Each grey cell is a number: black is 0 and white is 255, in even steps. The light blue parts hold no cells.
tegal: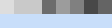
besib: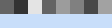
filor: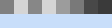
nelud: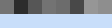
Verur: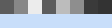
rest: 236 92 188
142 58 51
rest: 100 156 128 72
162
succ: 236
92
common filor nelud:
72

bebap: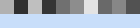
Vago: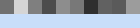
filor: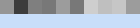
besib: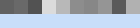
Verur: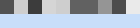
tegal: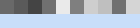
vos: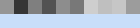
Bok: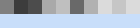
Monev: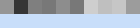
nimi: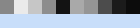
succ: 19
169
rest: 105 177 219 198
219
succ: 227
105
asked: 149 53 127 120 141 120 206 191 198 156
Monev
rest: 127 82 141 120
206 191 198 156
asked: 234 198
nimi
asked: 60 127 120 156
filor

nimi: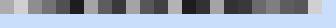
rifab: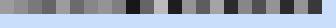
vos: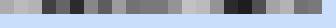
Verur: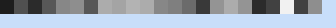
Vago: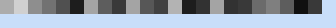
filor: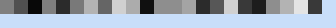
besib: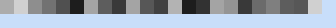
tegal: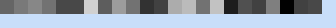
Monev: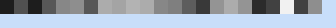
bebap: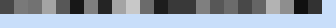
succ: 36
164
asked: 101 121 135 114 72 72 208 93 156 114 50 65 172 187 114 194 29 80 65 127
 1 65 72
tegal
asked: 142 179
filor

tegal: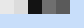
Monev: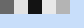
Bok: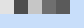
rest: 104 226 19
232 180
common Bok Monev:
226
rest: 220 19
111 90

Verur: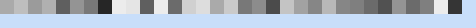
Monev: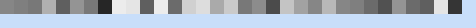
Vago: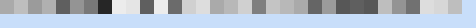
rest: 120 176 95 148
120 38 236 229 95 236 107 208 221 170 202 120 140 75 196 162 134 184 134
 127 107 81 148 107 95 229 53
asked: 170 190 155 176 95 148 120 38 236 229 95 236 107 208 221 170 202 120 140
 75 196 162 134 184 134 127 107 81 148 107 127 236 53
Verur

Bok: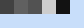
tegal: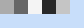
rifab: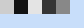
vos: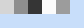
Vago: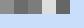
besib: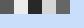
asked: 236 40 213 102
besib
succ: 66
96
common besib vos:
213
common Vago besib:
102
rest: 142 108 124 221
102
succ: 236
40

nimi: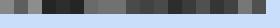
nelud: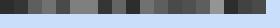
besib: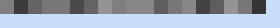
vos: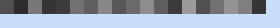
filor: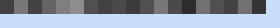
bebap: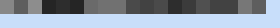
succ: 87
106
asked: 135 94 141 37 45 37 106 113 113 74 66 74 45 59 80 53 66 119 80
nimi
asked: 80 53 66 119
nimi
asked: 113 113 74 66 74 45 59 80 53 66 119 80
nimi

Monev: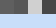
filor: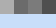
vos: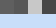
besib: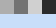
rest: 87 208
71
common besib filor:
174
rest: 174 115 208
42
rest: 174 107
123 79
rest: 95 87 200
71
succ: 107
123

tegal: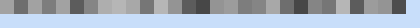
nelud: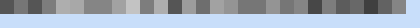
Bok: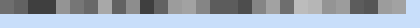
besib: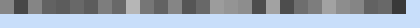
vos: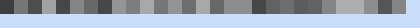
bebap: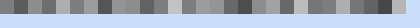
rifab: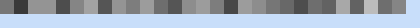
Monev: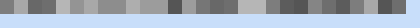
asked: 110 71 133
tegal
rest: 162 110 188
182 148 156 92 85 156 162
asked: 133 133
nelud
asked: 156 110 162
nelud
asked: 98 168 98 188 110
rifab
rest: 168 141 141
174 156 156 85 156 118 104 110 182 182 125 92 85 133 110 92 125 168 85
 110

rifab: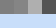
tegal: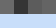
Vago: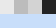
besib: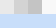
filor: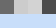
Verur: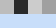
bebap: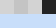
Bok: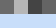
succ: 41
204
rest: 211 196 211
35
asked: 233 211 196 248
besib
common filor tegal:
106
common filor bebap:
211
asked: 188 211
Vago

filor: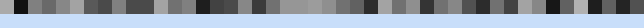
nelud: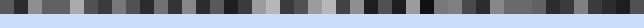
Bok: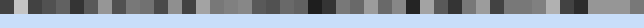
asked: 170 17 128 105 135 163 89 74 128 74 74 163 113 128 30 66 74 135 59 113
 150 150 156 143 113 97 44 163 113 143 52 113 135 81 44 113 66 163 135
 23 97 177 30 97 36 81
filor
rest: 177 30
97 36 81

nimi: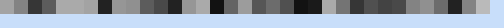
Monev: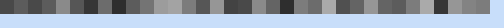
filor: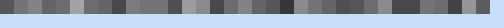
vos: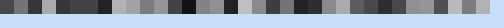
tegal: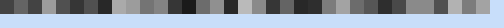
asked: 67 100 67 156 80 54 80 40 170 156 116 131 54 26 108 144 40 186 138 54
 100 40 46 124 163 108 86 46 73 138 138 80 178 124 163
tegal
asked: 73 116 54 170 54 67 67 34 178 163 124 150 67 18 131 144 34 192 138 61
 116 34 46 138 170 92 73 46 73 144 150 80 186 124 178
vos
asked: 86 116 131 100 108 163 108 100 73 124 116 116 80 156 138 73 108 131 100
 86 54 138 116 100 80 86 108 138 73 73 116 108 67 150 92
filor
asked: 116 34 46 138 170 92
vos
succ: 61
116

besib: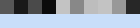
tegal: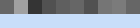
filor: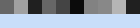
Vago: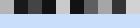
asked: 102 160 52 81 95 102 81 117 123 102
tegal
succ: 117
123
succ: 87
25
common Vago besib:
25
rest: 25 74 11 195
136 189 195 152 39

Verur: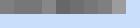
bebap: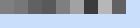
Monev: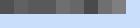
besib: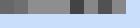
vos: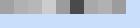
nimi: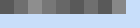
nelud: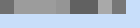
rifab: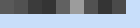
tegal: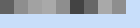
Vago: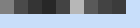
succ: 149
97
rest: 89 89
111 103 74 111 127

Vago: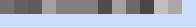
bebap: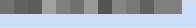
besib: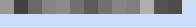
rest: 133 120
97 127 127
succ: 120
97

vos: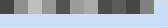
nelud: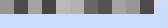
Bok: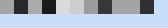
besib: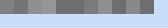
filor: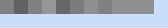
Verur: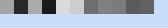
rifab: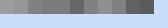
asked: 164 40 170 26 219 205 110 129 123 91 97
Verur
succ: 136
110
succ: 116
143
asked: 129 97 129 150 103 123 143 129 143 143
filor

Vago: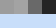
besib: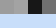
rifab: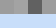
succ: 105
36
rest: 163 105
36
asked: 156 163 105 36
Vago
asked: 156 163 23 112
besib

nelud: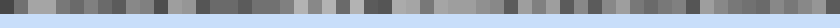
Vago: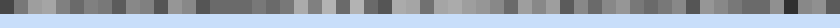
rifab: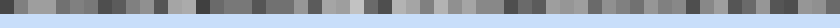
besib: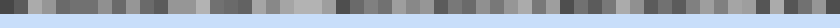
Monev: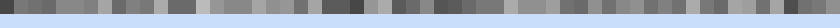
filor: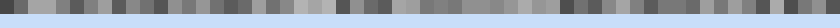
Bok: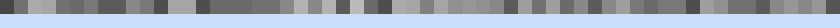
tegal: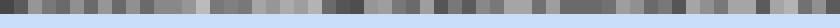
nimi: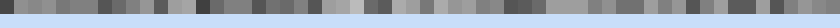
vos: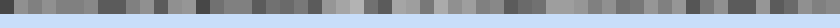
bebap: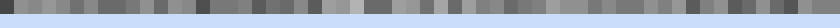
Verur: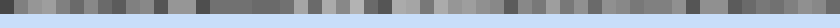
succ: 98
165
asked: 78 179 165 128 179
rifab
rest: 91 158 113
158 106 136 91 136 158 120 106 120 120 78 158 144 113 113 91 136 150 136
 150 85

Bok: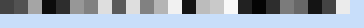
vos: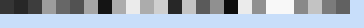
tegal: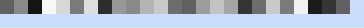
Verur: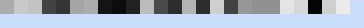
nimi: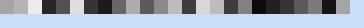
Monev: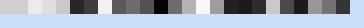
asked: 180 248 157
Monev
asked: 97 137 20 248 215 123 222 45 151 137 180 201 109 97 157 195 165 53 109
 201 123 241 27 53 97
tegal
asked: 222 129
Bok

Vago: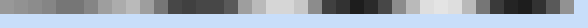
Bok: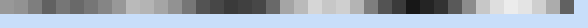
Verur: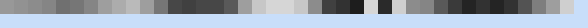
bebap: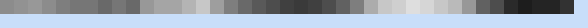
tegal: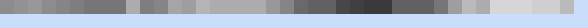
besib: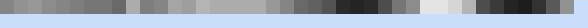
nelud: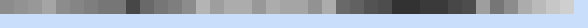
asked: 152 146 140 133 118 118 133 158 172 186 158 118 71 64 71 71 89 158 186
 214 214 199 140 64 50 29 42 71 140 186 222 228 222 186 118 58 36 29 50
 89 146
Vago
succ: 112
118
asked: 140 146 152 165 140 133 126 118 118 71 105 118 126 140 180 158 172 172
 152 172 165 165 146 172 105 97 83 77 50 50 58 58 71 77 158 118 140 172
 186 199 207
nelud
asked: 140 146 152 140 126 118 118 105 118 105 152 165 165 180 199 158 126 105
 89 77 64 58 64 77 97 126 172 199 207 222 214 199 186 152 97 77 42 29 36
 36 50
bebap

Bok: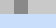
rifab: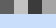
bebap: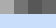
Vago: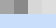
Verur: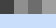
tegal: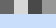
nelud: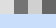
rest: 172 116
87 102
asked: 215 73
tegal
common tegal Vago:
215
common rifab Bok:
194

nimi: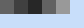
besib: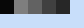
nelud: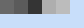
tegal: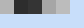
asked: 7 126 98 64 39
besib
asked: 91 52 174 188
nelud
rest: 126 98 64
39
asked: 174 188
nelud

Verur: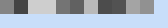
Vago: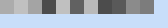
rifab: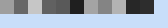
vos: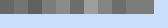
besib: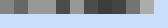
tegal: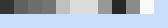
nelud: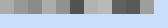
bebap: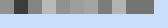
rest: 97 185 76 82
164 145
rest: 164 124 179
116 116

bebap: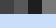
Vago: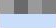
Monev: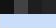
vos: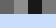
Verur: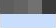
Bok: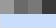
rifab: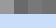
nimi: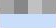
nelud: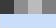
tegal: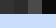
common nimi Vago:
161
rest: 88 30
120

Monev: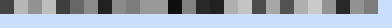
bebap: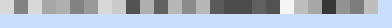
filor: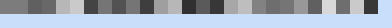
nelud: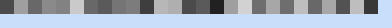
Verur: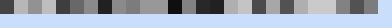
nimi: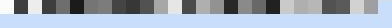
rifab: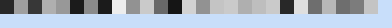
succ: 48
90
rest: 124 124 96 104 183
202 68 117 82 117 62 159 183 48 90 55 167 190 130 110 117 152 96 216 110
 202 55

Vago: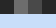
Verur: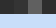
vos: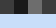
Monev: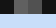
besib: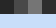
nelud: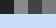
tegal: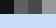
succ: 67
123
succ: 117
46
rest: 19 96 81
19
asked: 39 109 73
Vago

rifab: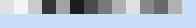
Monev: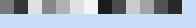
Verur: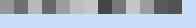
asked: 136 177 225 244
Monev
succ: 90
83
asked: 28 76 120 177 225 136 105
rifab
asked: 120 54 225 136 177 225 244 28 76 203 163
Monev

